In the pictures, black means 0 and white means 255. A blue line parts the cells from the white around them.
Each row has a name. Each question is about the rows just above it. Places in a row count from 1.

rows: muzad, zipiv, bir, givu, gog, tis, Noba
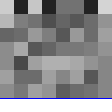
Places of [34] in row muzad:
2 4 7
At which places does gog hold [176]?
4 5
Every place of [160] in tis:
1 4 6
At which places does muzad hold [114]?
5 6
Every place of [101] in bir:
1

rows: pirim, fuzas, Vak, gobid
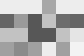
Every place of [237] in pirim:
1 2 3 5 6
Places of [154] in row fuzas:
2
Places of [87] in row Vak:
3 4
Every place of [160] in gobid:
1 3 5
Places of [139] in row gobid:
2
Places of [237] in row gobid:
4
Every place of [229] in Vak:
6

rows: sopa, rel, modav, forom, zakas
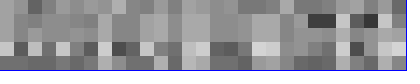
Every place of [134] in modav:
2 9 10 21 26
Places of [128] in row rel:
3 7 29
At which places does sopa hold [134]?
10
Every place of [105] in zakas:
3 4 6 13 22 24 27
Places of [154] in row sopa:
5 7 12 15 25 28
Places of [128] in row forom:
6 12 23

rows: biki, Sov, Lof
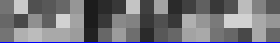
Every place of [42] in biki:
8 13
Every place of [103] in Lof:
8 13 17 20
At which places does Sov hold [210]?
5 17 18

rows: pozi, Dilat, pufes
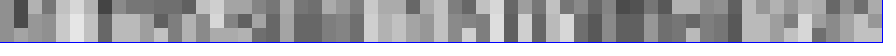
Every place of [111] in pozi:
12 13 23 62
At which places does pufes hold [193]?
7 12 29 32 57 62 63
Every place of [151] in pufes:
3 31 47
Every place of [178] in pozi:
3 7 49 50 56 58
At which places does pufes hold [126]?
13 24 35 51
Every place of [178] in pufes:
14 18 28

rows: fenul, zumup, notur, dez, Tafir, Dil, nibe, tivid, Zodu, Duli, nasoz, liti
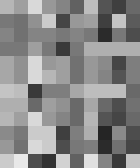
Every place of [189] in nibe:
2 7 8 9
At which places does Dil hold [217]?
3
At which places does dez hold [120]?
1 2 4 6
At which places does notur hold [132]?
1 3 4 6
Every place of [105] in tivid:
3 6 8

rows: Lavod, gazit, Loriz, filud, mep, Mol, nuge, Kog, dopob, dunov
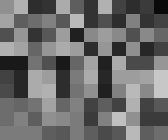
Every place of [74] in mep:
10 11
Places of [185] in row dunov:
10
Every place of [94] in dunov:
4 7 11

